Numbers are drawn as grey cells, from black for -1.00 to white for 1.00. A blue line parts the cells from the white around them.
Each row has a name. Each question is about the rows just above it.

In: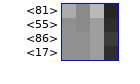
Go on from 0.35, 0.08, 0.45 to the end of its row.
-0.71
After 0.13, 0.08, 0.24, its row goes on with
-0.65
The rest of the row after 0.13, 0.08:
0.24, -0.65

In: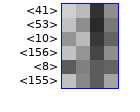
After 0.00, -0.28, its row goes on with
-0.22
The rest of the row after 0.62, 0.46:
-0.61, 0.11
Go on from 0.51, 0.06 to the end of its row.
-0.28, 0.29
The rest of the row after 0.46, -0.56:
-0.22
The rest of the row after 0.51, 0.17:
-0.45, 0.11
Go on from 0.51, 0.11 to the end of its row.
-0.67, -0.06

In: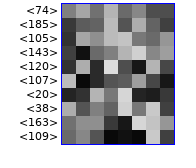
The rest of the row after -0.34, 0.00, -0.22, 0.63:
-0.06, 0.58, -0.50
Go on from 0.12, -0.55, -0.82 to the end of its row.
0.68, 0.53, 0.18

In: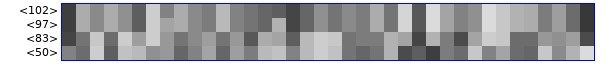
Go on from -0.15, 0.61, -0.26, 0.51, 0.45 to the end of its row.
0.13, 0.19, -0.20, 0.02, 0.29, -0.20, 0.24, -0.03, 0.45, 0.51, 0.02, 0.45, 0.61, 0.51, -0.09, -0.20, -0.09, 0.40, -0.41, -0.26, -0.51, -0.03, -0.15, 0.56, 0.02, 0.29, -0.15, -0.20, 0.56, 0.08, 0.40, 0.72
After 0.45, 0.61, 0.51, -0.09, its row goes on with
-0.20, -0.09, 0.40, -0.41, -0.26, -0.51, -0.03, -0.15, 0.56, 0.02, 0.29, -0.15, -0.20, 0.56, 0.08, 0.40, 0.72
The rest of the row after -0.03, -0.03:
0.40, 0.29, -0.46, 0.40, -0.03, -0.41, 0.29, 0.61, 0.56, -0.15, -0.15, 0.19, 0.13, 0.24, -0.41

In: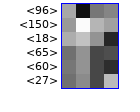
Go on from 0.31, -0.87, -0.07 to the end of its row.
0.04
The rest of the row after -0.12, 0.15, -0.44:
-0.39
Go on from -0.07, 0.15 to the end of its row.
-0.44, -0.65
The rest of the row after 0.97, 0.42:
0.26

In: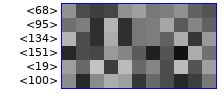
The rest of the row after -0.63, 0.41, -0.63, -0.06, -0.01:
0.30, -0.29, 0.04, -0.23
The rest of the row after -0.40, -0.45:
0.20, 0.04, -0.29, -0.75, -0.34, -0.87, 0.35, -0.12

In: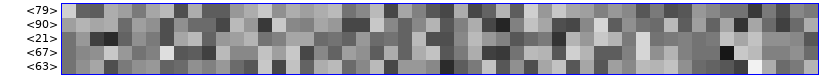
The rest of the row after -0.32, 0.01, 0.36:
-0.44, -0.71, 0.01, 0.52, 0.30, -0.38, -0.44, 0.07, 0.68, -0.27, 0.13, -0.10, -0.16, 0.46, -0.27, 0.25, -0.22, 0.30, -0.60, 0.30, -0.16, -0.50, -0.16, 0.36
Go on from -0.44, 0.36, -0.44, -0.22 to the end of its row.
0.41, -0.27, 0.63, 0.19, 0.57, 0.30, 0.25, 0.01, 0.19, 0.07, -0.32, -0.04, -0.38, -0.32, 0.19, 0.07, -0.10, -0.10, -0.55, -0.04, -0.38, 0.07, -0.04
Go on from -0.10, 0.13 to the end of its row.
0.30, -0.38, -0.04, 0.13, 0.19, -0.22, -0.16, 0.13, 0.01, 0.19, -0.16, -0.32, 0.57, -0.44, 0.52, -0.22, 0.36, 0.46, -0.16, 0.07, 0.46, -0.44, 0.19, 0.19, 0.07, -0.66, -0.27, -0.04, 0.52, -0.32, 0.13, -0.38, 0.30, 0.52, -0.32, 0.30, -0.32, 0.25, 0.07, 0.46, 0.41, 0.52, 0.13, -0.16, -0.22, -0.32, -0.50, 0.90, 0.36, -0.16, -0.04, 0.41
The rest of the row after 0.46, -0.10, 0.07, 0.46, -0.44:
0.30, 0.01, -0.32, -0.44, 0.36, -0.44, -0.22, 0.41, -0.27, 0.63, 0.19, 0.57, 0.30, 0.25, 0.01, 0.19, 0.07, -0.32, -0.04, -0.38, -0.32, 0.19, 0.07, -0.10, -0.10, -0.55, -0.04, -0.38, 0.07, -0.04
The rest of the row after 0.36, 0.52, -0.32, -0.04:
0.36, -0.50, -0.55, -0.10, 0.46, 0.41, -0.32, 0.63, 0.41, -0.27, -0.27, 0.01, 0.68, 0.13, 0.41, 0.01, -0.10, -0.10, -0.82, 0.57, 0.46, 0.01, 0.01, 0.13, -0.16
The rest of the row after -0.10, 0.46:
0.41, -0.32, 0.63, 0.41, -0.27, -0.27, 0.01, 0.68, 0.13, 0.41, 0.01, -0.10, -0.10, -0.82, 0.57, 0.46, 0.01, 0.01, 0.13, -0.16

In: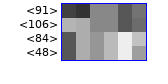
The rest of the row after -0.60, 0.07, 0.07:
-0.32, -0.10
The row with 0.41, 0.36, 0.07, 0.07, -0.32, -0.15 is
<106>
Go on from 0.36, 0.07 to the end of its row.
0.07, -0.32, -0.15
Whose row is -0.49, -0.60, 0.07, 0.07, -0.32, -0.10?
<91>

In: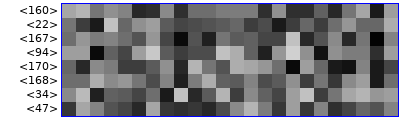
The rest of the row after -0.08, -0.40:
0.03, -0.75, -0.03, 0.36, -0.24, -0.29, 0.03, -0.40, -0.29, 0.13, -0.52, -0.08, -0.57, 0.08, 0.24, -0.80, -0.14
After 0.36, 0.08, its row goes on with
0.18, -0.08, -0.40, 0.03, -0.75, -0.03, 0.36, -0.24, -0.29, 0.03, -0.40, -0.29, 0.13, -0.52, -0.08, -0.57, 0.08, 0.24, -0.80, -0.14
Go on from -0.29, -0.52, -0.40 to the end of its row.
-0.40, 0.51, 0.36, -0.24, -0.75, 0.18, 0.63, 0.13, -0.86, 0.13, -0.03, -0.03, -0.63, 0.24
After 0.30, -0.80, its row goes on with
0.24

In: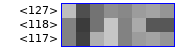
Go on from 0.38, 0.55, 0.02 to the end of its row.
0.22, 0.28, 0.17
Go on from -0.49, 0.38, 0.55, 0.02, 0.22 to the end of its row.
0.28, 0.17
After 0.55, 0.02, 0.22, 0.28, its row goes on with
0.17
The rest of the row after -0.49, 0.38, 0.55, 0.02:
0.22, 0.28, 0.17
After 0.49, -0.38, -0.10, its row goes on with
0.12, 0.07, 0.22, 0.28, 0.17
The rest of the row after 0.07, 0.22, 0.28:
0.17
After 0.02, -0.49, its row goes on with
0.38, 0.55, 0.02, 0.22, 0.28, 0.17

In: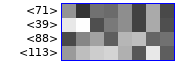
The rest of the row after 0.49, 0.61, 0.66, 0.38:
-0.32, 0.82, -0.26
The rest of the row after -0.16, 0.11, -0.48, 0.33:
-0.43

